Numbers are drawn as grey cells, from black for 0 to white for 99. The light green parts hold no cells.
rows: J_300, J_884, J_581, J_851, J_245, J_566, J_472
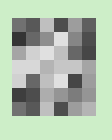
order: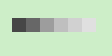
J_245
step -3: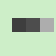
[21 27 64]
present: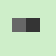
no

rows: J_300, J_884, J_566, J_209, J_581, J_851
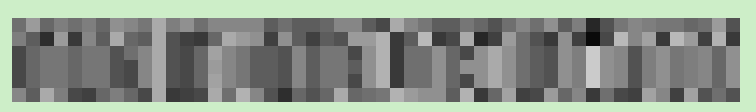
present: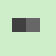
yes
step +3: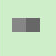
[55 43]

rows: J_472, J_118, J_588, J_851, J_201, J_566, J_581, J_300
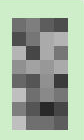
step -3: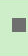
[40]
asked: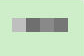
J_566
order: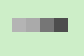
J_118
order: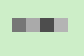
J_118
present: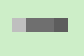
yes

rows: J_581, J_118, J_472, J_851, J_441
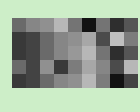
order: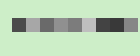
J_118
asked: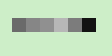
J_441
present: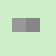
no
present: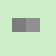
no
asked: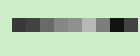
J_441
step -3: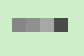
[49 53 62 26]

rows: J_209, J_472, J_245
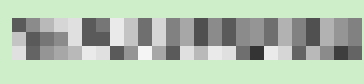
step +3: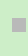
[75]
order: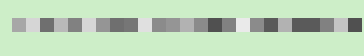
J_209
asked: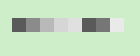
J_209
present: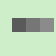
yes
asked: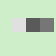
J_209
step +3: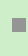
[61]
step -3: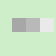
[62 69 88]

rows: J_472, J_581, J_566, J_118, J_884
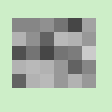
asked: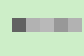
J_884
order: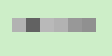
J_581
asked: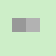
J_884
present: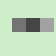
yes
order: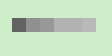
J_581
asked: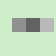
J_581

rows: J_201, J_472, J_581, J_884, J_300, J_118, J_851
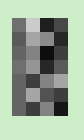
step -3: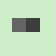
[36 21]
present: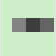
no
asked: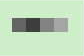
J_300
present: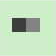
yes
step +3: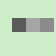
[38 67 57]
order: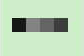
J_851
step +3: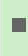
[42]

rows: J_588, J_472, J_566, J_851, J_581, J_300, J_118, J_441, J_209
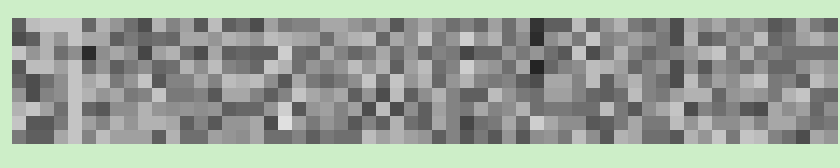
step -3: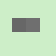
[37 40]
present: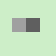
yes
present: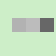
yes
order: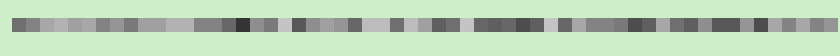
J_588
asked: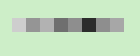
J_472

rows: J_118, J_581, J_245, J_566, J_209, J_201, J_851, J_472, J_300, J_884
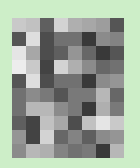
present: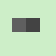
yes
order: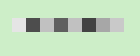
J_472
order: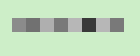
J_851
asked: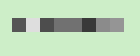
J_209

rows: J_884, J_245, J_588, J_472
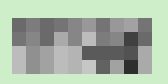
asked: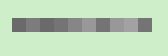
J_884
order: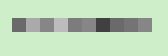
J_245
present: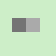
no
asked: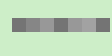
J_884
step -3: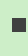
[22]

